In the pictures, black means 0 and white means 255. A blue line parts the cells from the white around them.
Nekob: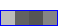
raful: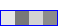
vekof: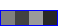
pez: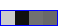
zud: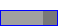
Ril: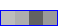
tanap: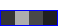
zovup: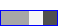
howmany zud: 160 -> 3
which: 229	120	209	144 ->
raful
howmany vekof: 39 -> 1

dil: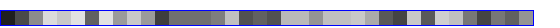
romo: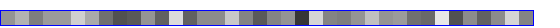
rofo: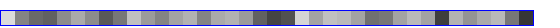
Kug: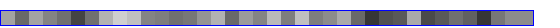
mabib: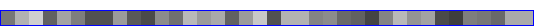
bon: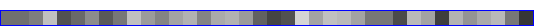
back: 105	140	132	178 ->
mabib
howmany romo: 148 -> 5
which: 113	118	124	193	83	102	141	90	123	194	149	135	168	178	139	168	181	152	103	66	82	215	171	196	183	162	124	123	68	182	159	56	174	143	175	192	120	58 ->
bon
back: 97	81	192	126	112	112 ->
dil

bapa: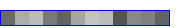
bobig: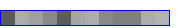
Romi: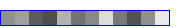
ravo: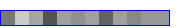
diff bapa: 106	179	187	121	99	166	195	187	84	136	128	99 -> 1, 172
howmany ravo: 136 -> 1
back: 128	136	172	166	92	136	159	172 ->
bobig
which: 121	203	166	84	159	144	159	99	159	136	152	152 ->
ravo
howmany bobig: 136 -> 2
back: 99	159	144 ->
ravo
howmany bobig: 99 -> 0

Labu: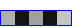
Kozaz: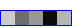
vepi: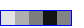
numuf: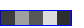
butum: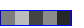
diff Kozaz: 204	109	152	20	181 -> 3, 12
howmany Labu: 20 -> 2

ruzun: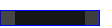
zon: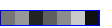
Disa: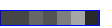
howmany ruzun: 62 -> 1
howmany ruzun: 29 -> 0

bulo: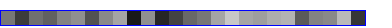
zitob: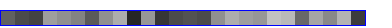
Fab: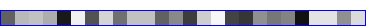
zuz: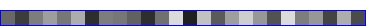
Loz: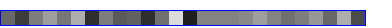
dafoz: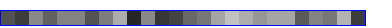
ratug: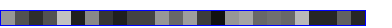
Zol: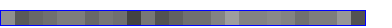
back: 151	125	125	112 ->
Zol
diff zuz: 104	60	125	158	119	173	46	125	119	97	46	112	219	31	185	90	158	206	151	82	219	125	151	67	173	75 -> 14, 193
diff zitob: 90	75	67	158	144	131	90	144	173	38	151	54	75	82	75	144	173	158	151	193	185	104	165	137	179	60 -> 0, 97
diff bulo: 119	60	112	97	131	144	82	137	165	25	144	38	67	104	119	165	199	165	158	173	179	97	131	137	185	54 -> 21, 90
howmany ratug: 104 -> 3
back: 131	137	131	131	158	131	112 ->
Zol

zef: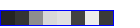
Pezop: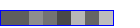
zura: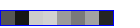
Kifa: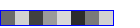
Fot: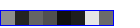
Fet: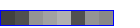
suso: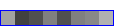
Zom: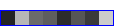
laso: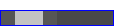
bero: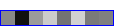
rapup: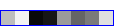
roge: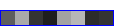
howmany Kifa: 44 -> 1
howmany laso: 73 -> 4
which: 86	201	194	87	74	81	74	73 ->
laso

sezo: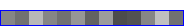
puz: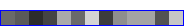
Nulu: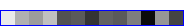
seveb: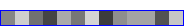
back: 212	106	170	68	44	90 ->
puz
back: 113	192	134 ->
sezo

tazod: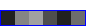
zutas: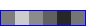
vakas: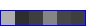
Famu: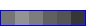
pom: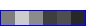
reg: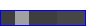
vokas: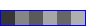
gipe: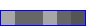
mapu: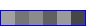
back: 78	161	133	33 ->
tazod
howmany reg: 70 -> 2
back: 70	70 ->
reg
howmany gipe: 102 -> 3

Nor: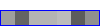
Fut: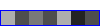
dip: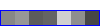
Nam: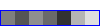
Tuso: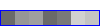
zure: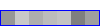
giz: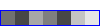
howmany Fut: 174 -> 2
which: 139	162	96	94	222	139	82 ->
dip
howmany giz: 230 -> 1

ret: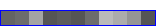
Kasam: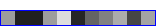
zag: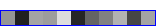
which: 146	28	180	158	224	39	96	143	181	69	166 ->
zag
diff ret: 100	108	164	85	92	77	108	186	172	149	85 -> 5, 85
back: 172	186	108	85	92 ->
ret
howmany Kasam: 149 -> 0

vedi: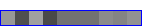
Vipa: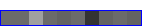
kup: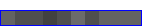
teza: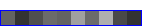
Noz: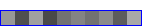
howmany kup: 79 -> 4
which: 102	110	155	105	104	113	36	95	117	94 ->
Vipa
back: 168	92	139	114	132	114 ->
Noz
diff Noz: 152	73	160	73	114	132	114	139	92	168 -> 1, 79
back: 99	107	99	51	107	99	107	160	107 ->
Vipa
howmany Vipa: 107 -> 5

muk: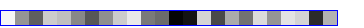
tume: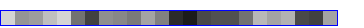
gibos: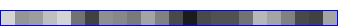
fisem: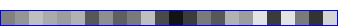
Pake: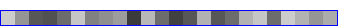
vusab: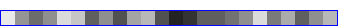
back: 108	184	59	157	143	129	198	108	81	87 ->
Pake
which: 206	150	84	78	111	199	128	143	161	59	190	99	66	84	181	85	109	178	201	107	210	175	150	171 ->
Pake
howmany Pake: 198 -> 2
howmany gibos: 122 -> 1
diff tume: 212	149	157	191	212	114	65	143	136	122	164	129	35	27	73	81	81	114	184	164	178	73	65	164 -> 12, 43
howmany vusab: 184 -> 2

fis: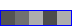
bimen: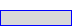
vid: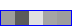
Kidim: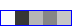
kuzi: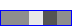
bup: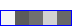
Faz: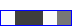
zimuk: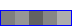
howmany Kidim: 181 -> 1
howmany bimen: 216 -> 5
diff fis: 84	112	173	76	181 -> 4, 173
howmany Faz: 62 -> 2
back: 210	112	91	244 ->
bup
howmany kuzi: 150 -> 0

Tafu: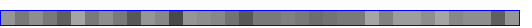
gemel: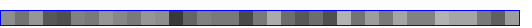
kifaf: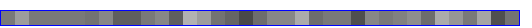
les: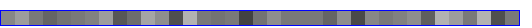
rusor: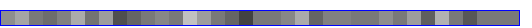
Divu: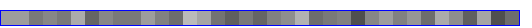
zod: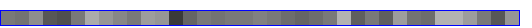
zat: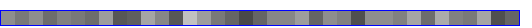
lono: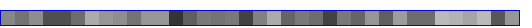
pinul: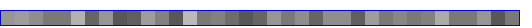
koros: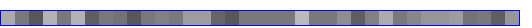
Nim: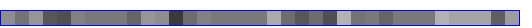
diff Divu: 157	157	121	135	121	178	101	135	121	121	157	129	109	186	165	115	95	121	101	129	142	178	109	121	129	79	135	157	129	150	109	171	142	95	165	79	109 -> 5, 171
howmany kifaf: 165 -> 1
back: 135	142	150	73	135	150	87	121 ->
Tafu

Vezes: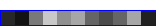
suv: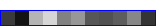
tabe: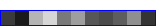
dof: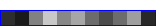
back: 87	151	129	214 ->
suv
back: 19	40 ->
Vezes
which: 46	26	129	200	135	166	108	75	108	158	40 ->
dof

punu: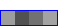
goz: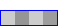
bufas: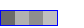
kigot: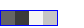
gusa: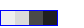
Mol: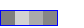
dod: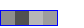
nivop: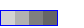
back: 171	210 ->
Mol
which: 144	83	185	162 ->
dod
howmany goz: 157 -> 1
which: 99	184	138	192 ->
bufas
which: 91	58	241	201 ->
kigot

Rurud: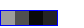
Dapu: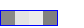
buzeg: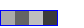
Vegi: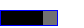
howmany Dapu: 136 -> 1
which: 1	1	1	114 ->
Vegi
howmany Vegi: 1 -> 3
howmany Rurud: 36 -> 1
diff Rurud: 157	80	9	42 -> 3, 36
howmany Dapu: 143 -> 0

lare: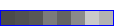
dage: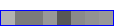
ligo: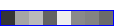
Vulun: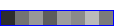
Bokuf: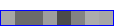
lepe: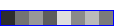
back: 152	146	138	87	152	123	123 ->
dage
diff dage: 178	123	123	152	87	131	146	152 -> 5, 138
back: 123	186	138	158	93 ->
Vulun
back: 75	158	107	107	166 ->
Bokuf
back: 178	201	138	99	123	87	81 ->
lare

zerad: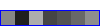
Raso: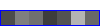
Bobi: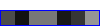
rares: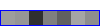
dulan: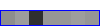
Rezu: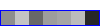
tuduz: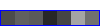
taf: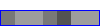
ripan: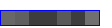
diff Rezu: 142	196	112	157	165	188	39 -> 2, 104
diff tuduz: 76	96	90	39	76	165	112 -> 4, 69
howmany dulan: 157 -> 2
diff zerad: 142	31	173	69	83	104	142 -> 0, 135
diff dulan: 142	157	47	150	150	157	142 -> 6, 150
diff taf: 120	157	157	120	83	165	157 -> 5, 157
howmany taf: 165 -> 0

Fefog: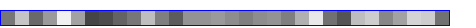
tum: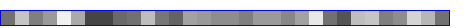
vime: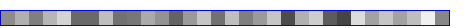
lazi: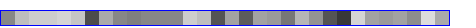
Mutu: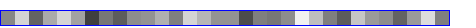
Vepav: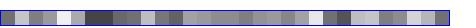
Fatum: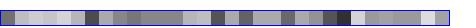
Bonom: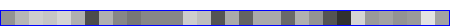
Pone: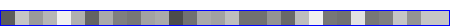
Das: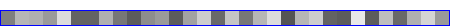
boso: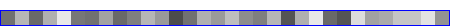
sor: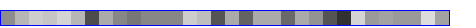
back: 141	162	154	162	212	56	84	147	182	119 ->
lazi
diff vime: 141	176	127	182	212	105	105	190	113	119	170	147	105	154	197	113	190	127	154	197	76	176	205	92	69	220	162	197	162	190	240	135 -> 12, 99

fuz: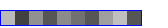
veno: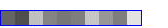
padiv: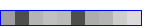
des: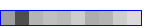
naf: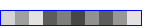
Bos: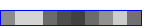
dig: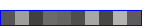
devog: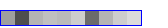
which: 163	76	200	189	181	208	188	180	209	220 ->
des
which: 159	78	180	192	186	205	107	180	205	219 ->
devog
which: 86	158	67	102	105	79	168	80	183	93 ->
dig

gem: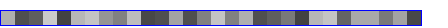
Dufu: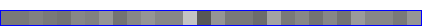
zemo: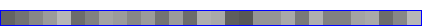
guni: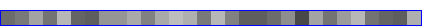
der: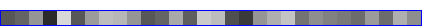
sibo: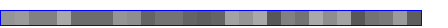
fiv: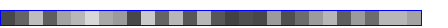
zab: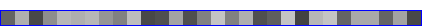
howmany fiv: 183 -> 6
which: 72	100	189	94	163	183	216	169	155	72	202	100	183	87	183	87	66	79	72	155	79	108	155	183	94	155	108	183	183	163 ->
fiv
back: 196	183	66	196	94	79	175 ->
zab
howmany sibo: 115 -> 4
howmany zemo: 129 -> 3
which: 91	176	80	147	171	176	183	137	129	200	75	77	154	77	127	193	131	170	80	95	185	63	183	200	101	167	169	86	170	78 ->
zab

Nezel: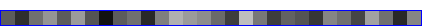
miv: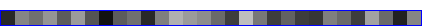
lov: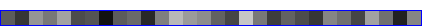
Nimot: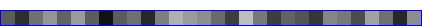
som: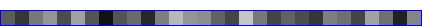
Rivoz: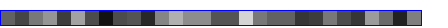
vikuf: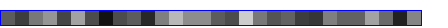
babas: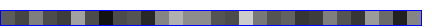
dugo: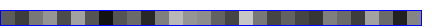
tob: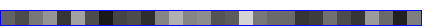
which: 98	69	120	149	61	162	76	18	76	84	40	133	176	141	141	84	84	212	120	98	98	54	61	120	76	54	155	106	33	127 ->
Rivoz
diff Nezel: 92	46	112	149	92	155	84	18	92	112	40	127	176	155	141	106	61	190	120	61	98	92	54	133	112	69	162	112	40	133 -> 21, 84
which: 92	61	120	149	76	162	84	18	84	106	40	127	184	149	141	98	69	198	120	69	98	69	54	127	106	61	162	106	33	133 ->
dugo
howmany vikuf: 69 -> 1
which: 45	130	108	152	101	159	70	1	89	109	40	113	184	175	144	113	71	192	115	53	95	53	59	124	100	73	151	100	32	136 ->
miv
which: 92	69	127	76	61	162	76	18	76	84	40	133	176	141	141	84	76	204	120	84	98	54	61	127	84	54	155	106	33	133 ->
babas

